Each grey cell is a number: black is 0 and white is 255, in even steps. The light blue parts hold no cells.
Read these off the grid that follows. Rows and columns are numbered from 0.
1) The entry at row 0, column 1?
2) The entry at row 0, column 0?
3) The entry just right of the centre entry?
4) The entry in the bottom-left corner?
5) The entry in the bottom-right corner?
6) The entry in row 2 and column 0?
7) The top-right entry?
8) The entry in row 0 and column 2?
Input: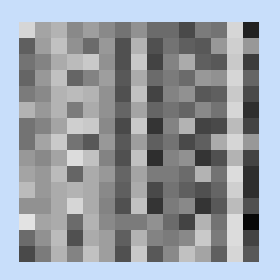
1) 164
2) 214
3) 95
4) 73
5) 88
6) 115
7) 33
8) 179

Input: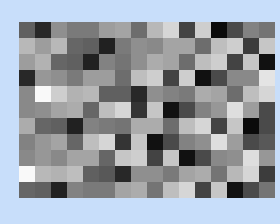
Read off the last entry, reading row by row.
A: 116
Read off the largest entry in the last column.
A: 228
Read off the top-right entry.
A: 116
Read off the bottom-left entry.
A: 102
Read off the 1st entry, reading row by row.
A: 96
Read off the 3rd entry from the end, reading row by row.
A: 17
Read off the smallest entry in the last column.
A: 17
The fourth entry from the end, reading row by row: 198
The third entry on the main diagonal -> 102
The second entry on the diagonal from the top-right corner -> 60
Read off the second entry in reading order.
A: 40
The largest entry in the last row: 214
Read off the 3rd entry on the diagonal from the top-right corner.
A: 67
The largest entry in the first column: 249
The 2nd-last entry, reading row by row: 74

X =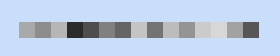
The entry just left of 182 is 141
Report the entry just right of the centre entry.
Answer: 115
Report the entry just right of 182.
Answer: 43
